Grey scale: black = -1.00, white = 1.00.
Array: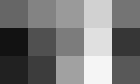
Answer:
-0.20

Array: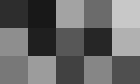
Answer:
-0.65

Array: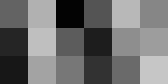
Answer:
-0.22

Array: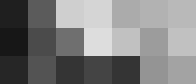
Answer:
-0.76

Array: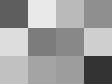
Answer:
-0.26

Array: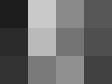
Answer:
-0.77
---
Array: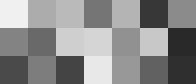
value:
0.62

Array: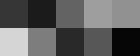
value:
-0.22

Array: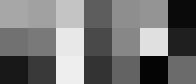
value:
0.82

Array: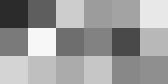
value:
-0.14

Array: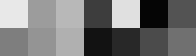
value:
0.44

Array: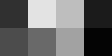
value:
0.49

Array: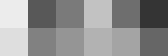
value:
-0.04
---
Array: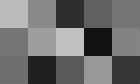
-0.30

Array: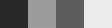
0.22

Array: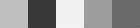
0.89

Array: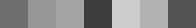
0.61

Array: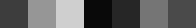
-0.70

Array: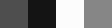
-0.84

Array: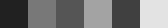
0.28

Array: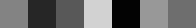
-0.98

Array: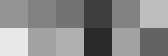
-0.67

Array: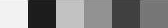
0.14
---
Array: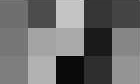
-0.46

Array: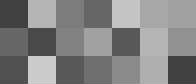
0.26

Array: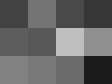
-0.58

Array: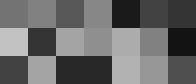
-0.59

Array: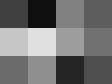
-0.27

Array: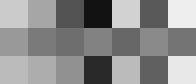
0.87

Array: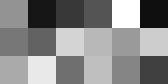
-0.88

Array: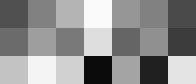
-0.42
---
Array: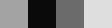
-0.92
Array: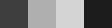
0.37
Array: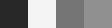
0.91
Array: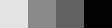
0.08
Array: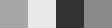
0.83
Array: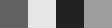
0.80
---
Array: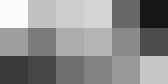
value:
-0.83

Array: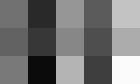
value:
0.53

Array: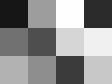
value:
-0.66

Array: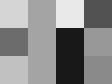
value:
-0.36

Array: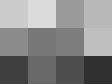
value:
0.44

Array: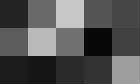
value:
-0.44
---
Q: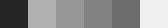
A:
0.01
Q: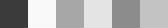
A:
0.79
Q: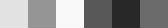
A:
-0.31
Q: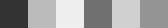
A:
-0.12
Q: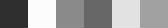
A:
-0.19
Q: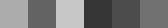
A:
-0.58
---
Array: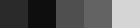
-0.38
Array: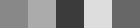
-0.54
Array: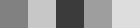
-0.54
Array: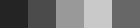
0.20
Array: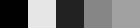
-0.73
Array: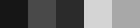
-0.66
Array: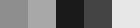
-0.80
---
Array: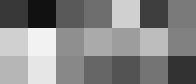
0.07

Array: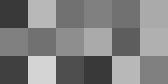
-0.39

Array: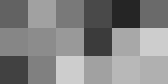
0.61

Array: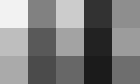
-0.19

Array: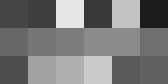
0.37

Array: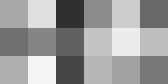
-0.46

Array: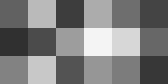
-0.35
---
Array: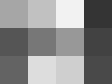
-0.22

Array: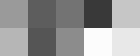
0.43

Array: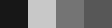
-0.82

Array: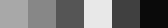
0.32

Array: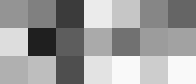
0.38

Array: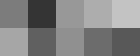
0.30

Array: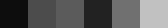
-0.90
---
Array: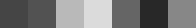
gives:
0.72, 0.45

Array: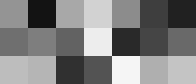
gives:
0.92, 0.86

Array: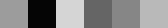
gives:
0.67, 0.45

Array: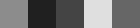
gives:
0.75, 0.10

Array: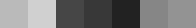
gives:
0.63, 0.46

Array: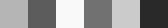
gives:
0.95, 0.59

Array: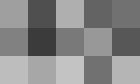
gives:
0.53, 0.48

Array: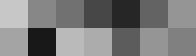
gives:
0.56, 0.46
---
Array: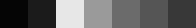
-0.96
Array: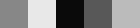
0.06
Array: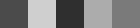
-0.41
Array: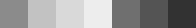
0.09
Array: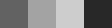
-0.23
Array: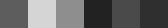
-0.27
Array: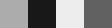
0.35
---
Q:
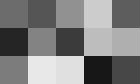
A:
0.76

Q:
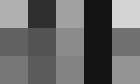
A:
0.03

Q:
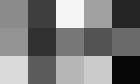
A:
0.43

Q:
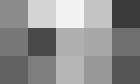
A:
0.43

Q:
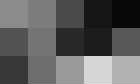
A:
0.20

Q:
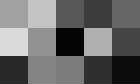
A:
-0.03

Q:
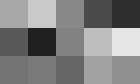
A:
-0.19
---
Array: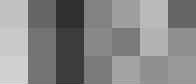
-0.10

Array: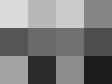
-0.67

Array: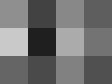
-0.42

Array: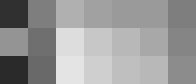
-0.18

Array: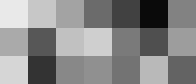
-0.60

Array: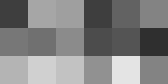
0.63
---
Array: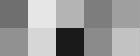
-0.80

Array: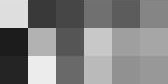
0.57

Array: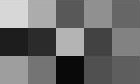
0.41

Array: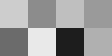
0.83

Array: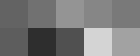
-0.37

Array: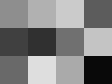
-0.62
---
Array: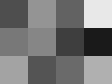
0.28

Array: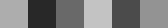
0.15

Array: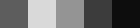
-0.27

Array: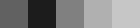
0.00

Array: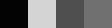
-0.38

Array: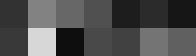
-0.09
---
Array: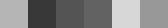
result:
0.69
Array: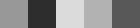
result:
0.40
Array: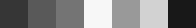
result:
0.65
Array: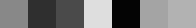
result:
0.29
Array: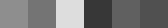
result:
-0.25
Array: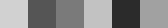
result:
-0.66
